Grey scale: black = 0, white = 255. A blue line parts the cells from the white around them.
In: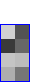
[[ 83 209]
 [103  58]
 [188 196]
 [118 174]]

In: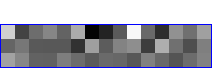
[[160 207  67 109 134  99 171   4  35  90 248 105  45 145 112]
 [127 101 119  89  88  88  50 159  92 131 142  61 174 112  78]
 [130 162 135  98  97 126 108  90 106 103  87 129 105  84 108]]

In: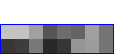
[[116 196 194 160  85 109 100 160]
 [117  55  61 121  41  54 149 156]]

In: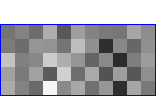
[[141 116 131 109 174  88 159 131 121 118 166]
 [144 123 109 149 147 117 190 144  47 136 103]
 [156 195 128 136 204 174 149 100 137  43 126]
 [143 160 122 161  91 208 110 169  83 158  87]
 [121 171 130 106 246 138 168 112 151  46 165]]

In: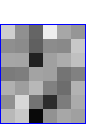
[[150 206 144 101 238 167]
 [200 143 139  96 140 137]
 [192 166 165  33 160 172]
 [129 123 126 163 160 116]
 [178 176 158 184 129 109]
 [171 144 215 115  44 124]
 [160 184 200   9 146 167]]

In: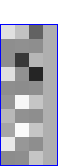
[[175 224 194  98]
 [175 142 144 142]
 [175 142  56 182]
 [175 223 145  37]
 [175 142 140 142]
 [175 150 247 197]
 [175 184 145 142]
 [175 166 250 197]
 [175 233 151 142]
 [175 140 142 197]]
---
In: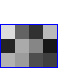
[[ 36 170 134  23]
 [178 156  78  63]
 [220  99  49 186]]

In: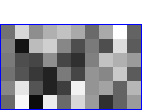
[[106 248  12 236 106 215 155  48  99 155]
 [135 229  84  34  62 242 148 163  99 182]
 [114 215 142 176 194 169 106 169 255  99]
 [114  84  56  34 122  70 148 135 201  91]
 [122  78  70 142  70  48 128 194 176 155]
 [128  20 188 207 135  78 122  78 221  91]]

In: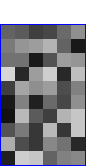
[[ 32 206 198  99 129 136]
 [ 18 185  91  63 179 198]
 [ 63 165 143 157  77 129]
 [122 149 157 179  99  25]
 [ 25 129  32 106  71 143]
 [ 83 122  55 185  55 198]
 [114 114  25  83 157 149]
 [ 99  91  63  71 106 143]
 [173  77  55 136 114  40]
 [214  40 157 206  40 191]]

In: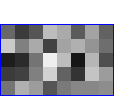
[[116 176 156  85 122 135 135 141]
 [202 128 170  65 163 176 148 110]
 [ 59  65 128 210  98  51 196 156]
 [104  59  85 189 170  91 163  98]
 [ 29  43 116 239 189  22 182  79]]

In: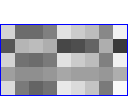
[[ 86 181 188 174  71  78 100 174  58]
 [159 143 143 151 167 159 159 151 174]
 [219 122 100 114 233 219 196 122 249]
 [211 114 108 122 225 203 188 128 241]
 [211 108 108 128 225 203 188 136 241]]

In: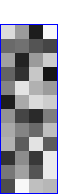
[[ 77 248 191 183]
 [132 227 177 155]
 [ 29 169 219 205]
 [119 161  84 235]
 [219 155  29 248]
 [ 50 140  56 235]
 [169 132 106 191]
 [106 113  84  69]
 [177  92 227  92]
 [147  69  42 126]
 [ 99  50 199  21]
 [161  35 155 205]]

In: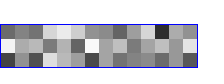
[[243 172 185 123 179 100 249 164 191 123 164 191 152 228]
 [ 68 146  81 222 185 158  74 164 115 131 139 107 152  88]
 [107 131 115 214 235 206 146 139 100 158 214  46 172 146]]

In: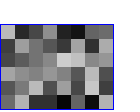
[[108 179  49  49   7 100  13 179]
 [ 63 158 115  86  57 164  49 172]
 [164 142 130 150 130  86 186  79]
 [ 86 122 186  79 158  71 199  63]
 [ 71  92 115 136 205 192 136 150]
 [186  41  71 142  34  19 100 108]]
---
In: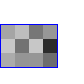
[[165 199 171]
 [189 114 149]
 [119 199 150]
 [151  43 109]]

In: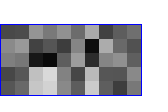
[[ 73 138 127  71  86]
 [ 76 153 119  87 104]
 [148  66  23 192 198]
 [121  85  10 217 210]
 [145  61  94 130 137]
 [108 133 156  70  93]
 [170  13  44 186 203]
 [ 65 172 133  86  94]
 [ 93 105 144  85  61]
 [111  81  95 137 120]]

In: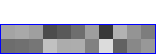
[[164 109]
 [169 112]
 [159 118]
 [ 76 193]
 [ 89 172]
 [110 173]
 [158 129]
 [ 57 220]
 [178  98]
 [148 136]
 [125 152]]

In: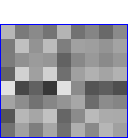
[[182 123 124 100 225 163  86 114]
 [122 192 145 209  71 141 183 161]
 [138 147 155 160  97 114 166 126]
 [116 188 150 209  55 134 193 166]
 [180 126  98 111 225 148 102 111]
 [114 161 136 160 139 167 139 175]
 [133 158 153 177  84 108 186 137]
 [105 148 138 164  94 140 171 182]
 [138 163 151 178  78 133 170 160]]

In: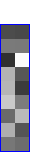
[[ 76 122  48 179 182 201 106 175 119]
 [ 73 121 251  87  60 124 186  85 109]]

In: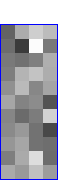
[[ 99 109 121 126 144 166 134 138 150 126 169]
 [172  59 113 180 186 131 107 153 166 170 153]
 [206 252 127 195 135 140 124 114 114 221 192]
 [188 121 175 173 165  83 210  72 110 108 156]]

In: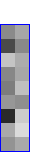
[[138  74 196 135 125 151  42 170 147]
 [167 137 172 167 191 142 203 218 169]]
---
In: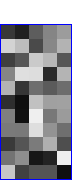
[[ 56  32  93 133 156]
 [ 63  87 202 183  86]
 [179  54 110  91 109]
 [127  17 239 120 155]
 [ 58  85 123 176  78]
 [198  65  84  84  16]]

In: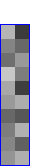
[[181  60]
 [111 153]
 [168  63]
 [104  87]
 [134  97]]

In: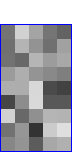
[[116 209 164 117  99]
 [114 104 181 156 168]
 [174 173 216  75  66]
 [209 104 144 181 179]
 [135 148  92 167 176]]

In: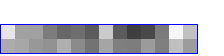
[[229 161 160 124 103 110  91 202  91  63  73 123 246 193]]

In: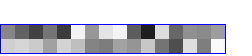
[[134  98  66 116  59 243 151 228 244  93  31 221 103 144 138 157]]

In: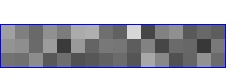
[[160 127 105 144 124 171 175 111  97 215  70 129 144  89 104  93]
 [114 111 140  88 110  81  87  97 107  85 168 136  81 101 146 107]]

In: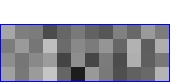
[[166 126 123  75 102 121  98  86 128 104 154 124]
 [141 118 137 156  68 142  70 123  76 175  95 120]]

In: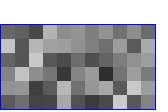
[[104  96  73 179 141 148 126 146 113 142 107]
 [100  85 200  88  75 109  79  99 125 144 157]
 [146 150  63  91 182 113 150 167  89 201 156]]

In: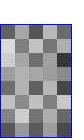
[[ 96 166  85 185 107]
 [206 166 110 160  55]
 [110 179  97 182  70]
 [132 206 116 174 104]]
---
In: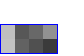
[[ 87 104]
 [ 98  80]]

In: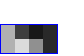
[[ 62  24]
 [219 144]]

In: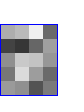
[[186 240]
 [ 54 102]]

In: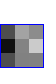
[[163 140]
 [131 203]]

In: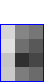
[[133 118]
 [111  88]]

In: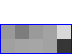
[[125 154]
 [164 166]]

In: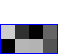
[[ 48   3]
 [182 179]]

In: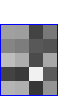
[[158  67]
 [125  88]]

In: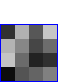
[[177  87]
 [135  70]]
